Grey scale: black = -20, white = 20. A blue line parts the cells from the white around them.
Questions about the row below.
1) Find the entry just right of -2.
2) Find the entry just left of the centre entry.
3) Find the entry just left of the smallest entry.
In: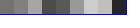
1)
0
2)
-8
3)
10
